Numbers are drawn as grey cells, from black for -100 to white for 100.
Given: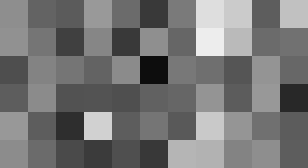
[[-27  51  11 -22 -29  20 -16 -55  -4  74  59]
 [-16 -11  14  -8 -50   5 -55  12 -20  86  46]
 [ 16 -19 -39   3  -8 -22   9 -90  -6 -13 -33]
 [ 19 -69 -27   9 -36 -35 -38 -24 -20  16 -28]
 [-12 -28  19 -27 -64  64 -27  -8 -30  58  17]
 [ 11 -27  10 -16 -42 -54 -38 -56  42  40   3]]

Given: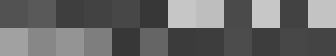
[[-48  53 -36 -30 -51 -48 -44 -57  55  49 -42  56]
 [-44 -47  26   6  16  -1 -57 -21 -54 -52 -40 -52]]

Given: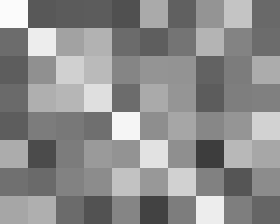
[[ 54 -18  97 -31 -29 -28 -37  33 -25  16]
 [  3 -15 -15  86  27  40 -16 -26  -9  41]
 [ -3  35 -27  13  63  46   4  16  15 -23]
 [ -1   0 -17  37  43  75 -15  33  17 -28]
 [ 17  65 -27  -3  -6 -13  92  11  30   6]
 [ 44  31  35 -41  -3  21  15  77  12 -52]
 [-33  10 -12 -17   2  10  52  19  64   1]
 [ -1 -21  30  37 -16 -36   4 -48  -2  86]]

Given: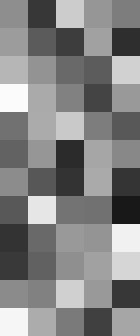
[[ 18  -2  11 -57  60]
 [ 26 -64  22 -29 -52]
 [-28  64  43  15 -18]
 [-47  20  97  33   1]
 [ -2 -31 -11  34  58]
 [ 30   7 -23  18 -66]
 [ 33 -59  10 -32 -60]
 [-11 -81 -31  80 -10]
 [ 16  89 -60 -18  20]
 [ 26  68 -55 -24  12]
 [ 20 -57   9   1  63]
 [-50  30  93  35  -4]]

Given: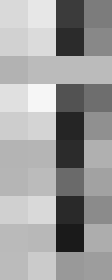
[[-54  -3  70  81]
 [-66   7  64  72]
 [ 47  47  40  47]
 [-36 -14  76  93]
 [-71  13  61  66]
 [-66  38  41  42]
 [-17  27  42  47]
 [-68   9  63  70]
 [-80  36  46  44]
 [ 20  23  47  59]]

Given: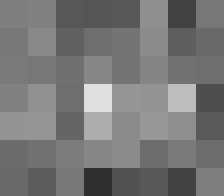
[[-48  -7  -1   0 -31 -33 -32  12]
 [-26 -18  -6   7 -24 -14  -9   8]
 [-11 -13  -4  -7 -12   6  -9   4]
 [ 48 -39   1  14 -14  75  18  15]
 [ 11 -30  16  17 -21  36   9  19]
 [ -4 -15 -16 -11  -3   6   9 -15]
 [-48  -1 -18 -29  -7 -63 -36 -31]]

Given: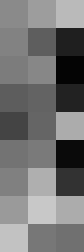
[[ 23  46   8]
 [-26 -76   2]
 [  6 -97  -3]
 [-22 -73 -27]
 [-21  35 -47]
 [ -4 -92 -10]
 [ 37 -61   0]
 [ 57  35  21]
 [ -7 -12  52]]

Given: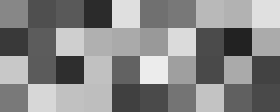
[[ 40  76   6 -38 -30 -66  75 -12  -6  45]
 [-73  34 -55 -28  62  38  33  20  72 -41]
 [ 33 -48  57 -29 -64  51 -23  85  25 -43]
 [-25 -43  -5  69  51  49 -50 -42  -9  53]]
